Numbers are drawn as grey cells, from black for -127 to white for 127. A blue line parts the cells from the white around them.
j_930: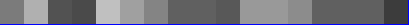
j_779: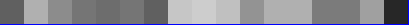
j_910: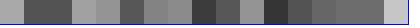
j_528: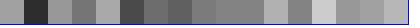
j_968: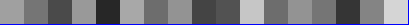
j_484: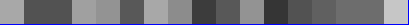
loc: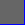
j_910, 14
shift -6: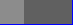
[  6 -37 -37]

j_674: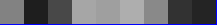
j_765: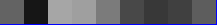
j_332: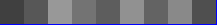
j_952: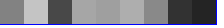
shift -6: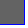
[-34]
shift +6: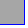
[44]
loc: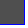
j_332, 9

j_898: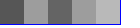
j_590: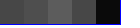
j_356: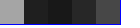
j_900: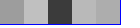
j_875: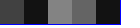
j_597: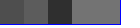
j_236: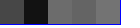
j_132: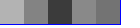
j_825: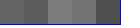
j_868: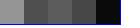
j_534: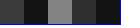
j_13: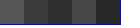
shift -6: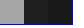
[  31 -102 -109]
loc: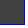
j_875, 1
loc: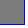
j_825, 3
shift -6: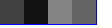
[ -68 -115   -3  -33]

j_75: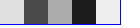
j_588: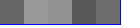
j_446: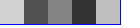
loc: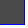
j_75, 2
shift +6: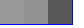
[ 30  24 -34]

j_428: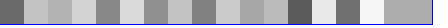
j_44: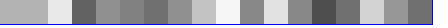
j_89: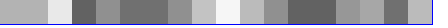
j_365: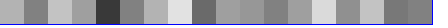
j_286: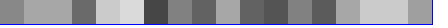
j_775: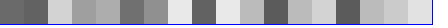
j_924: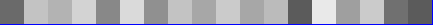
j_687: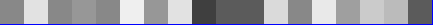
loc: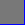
j_365, 17
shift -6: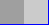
[25 69]
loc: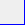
j_687, 6

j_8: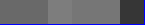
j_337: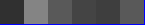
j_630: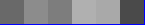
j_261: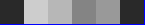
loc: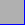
j_630, 4
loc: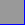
j_261, 5
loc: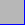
j_261, 3

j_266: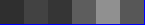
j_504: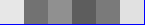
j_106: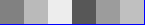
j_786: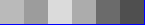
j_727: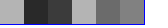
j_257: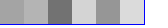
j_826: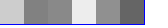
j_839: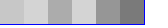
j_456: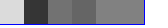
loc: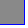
j_826, 3
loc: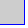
j_826, 1
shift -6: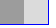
[22 85]
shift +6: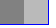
[ 7 64]

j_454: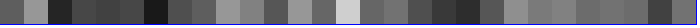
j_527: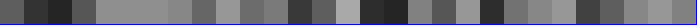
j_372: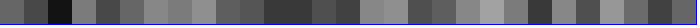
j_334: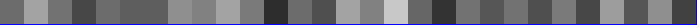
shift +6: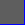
[-27]
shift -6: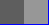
[-39  17]
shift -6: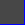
[-62]
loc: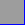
j_334, 26
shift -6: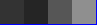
[-82 -96 -47   9]
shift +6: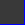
[-64]

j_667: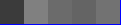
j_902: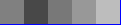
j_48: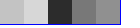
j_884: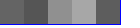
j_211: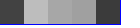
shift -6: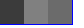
[-74  -6 -26]
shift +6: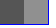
[-36  22]

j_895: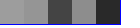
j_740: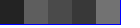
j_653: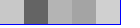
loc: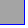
j_653, 4
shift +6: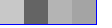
[ 78 -21  58  42]
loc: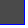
j_740, 3

